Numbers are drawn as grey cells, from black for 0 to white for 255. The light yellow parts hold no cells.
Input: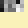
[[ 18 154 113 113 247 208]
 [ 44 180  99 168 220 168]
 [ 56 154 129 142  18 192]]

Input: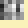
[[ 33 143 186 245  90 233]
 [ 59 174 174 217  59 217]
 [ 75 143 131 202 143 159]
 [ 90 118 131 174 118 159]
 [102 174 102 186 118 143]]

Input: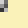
[[ 53 182]
 [153  84]
 [208 111]]

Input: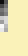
[[ 13  87]
 [ 71 116]
 [102 130]
 [116 145]
 [157 215]
 [203 215]
 [231 171]
 [247 187]]

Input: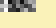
[[101 238  17  71 115  17 115 169 154]
 [142 253  56  56  31 128 182  85 101]
 [196 208 128  44 142 101  56  85 182]]

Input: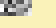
[[116 102  62  74 147 147 200 241]
 [132 175  37 187 102  88 214 159]
 [241 116 132  88 187 187 175 116]
 [255  37 227 200 159 147 102 227]]
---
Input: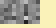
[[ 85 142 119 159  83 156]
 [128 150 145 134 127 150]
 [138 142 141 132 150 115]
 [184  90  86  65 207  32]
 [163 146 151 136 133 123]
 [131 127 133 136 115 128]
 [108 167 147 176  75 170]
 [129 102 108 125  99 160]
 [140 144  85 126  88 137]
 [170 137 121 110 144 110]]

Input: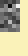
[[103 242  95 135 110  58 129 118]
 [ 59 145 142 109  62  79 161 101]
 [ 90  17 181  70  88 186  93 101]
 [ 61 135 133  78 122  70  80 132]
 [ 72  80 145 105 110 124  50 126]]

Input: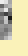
[[167 180 122 100  28  96 149 143 175 210]
 [223 164 230  67 201 192 139 115 137 178]
 [237 105 171  98 134 117 150 141 126 137]]

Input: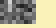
[[172  83 142 113 111 166]
 [ 86 101  33 145 101  80]
 [131  53  68 136  95  51]
 [100  33 106  75  55 110]
 [131  55 146  99 132 101]
 [ 85 108  87  96  72 154]
 [209 181 185 104 106  97]
 [107 100 111  88 112 138]
 [ 56 110  81 137  60 113]]

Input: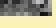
[[170 161 147  77]
 [ 65 102 135  26]
 [172  36 115  17]
 [191 105  76 106]
 [146  70  90  91]
 [ 76  73  86 121]
 [106 117  92 159]
 [ 85 111 116 125]
 [ 42 106  90 151]
 [ 45  74  94 111]
 [107  92 111 114]
 [ 34 114  95 131]
 [ 45  62  88 105]]

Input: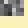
[[154 162  89 123]
 [ 87 118 106 124]
 [123 140 193 167]
 [129  81  69  46]
 [208  69  86  78]
 [ 87 119 111 109]]

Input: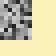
[[ 77  91 129  34 200  67  42 206 206 183]
 [120 171 126  60 202  99 128 155 149  48]
 [175  89  56  93 143  38 188 151 159 167]
 [ 41 192 170 196 188 175 196 107 141 163]
 [ 92 169 201  89 199 189  33  60  76  72]
 [130 156  35 212 146 109  66 203 160  90]
 [209  49 157 186 203 167 167  34 162 116]
 [186 178 165 175 130 152 170 215 110  44]]
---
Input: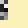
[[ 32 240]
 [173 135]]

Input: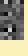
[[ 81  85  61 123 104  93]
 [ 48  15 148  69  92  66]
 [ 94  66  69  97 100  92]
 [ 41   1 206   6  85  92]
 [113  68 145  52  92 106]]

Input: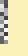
[[228  74]
 [ 80 183]
 [148 241]
 [102 251]
 [ 95 248]]

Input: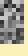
[[146  24 102  51 169  83]
 [ 61 192 192 115 160 129]
 [ 53 174 109 133 141 108]
 [155 147 152 157  64  76]
 [143 119 100 155  78  70]]

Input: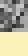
[[201 176 119 133 192 198  75]
 [ 90 111  86 130 196  54 148]
 [ 75 142  85 148  83 163 165]
 [ 93  75  59 162 172 177 178]]

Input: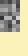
[[135 133 128 181  68]
 [109 116  87 144 141]
 [143 115  83 185  79]
 [135 122  99 173 129]]

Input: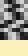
[[177 215 134  34  35 136 215]
 [137 216 173  62  19  94 198]
 [171  61  20  99 201 201 101]
 [156 218 154  45  27 116 208]
 [ 19  62 175 214 138  37  31]]

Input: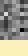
[[118  76  89 133 171 126 163]
 [ 87 219  91 129 137 188 155]
 [ 95  56  98 140 160 103 147]
 [113  82 129 176 135   4  72]
 [ 84 156  98 134 141 149 145]]

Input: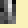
[[ 53 103 227  61]
 [ 94  70 158  74]
 [ 81  55 102 122]]
